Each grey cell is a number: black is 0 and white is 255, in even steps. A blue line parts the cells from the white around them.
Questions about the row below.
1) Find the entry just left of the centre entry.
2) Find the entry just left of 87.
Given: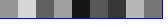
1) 160
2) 21

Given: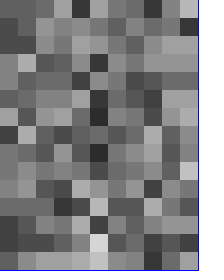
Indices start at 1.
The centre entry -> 107
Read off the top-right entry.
183
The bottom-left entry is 96
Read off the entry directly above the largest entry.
65
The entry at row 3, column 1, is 75
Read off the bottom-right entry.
160
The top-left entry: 96
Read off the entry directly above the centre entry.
44
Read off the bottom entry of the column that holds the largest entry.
193
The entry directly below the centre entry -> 44
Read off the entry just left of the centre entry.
96
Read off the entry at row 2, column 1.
75

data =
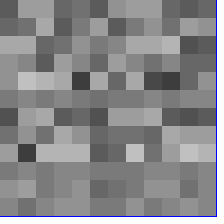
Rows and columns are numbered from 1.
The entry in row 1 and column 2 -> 157
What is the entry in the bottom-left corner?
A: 134
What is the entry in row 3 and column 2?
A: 168
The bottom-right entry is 134
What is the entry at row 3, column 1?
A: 168
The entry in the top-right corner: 103
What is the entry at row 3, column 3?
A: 103
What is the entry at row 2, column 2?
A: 113
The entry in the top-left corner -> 91
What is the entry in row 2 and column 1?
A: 103

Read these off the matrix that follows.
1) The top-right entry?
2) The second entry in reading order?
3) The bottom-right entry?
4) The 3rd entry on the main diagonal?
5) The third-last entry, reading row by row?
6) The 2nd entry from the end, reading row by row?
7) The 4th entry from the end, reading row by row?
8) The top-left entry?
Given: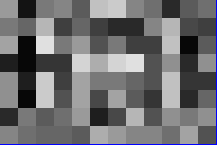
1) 111
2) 19
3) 82
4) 224
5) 111
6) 163
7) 133
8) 154

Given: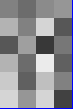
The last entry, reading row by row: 65
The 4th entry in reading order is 150
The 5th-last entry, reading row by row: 129
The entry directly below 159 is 108
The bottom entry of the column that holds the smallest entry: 213
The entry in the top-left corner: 129
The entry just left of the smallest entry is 159

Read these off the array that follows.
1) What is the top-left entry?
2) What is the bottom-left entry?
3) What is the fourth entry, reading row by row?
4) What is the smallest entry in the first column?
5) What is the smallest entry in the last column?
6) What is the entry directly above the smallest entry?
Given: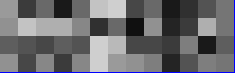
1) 154
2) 145
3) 25
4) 94
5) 94
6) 71

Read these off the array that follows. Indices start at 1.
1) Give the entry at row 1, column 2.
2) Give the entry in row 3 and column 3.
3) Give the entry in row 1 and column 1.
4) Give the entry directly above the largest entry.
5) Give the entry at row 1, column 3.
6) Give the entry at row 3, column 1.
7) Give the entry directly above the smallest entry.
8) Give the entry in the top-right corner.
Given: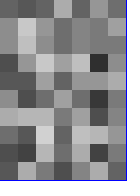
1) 87
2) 141
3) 99
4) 182
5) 99
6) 141
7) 122
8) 110

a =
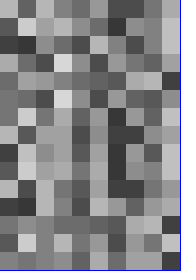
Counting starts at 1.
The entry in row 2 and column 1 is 88
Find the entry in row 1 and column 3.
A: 182
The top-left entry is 182
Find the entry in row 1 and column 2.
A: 98
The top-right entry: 171
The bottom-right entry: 64
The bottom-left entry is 129
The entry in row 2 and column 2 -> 204
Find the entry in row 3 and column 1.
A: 64
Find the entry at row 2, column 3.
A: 161
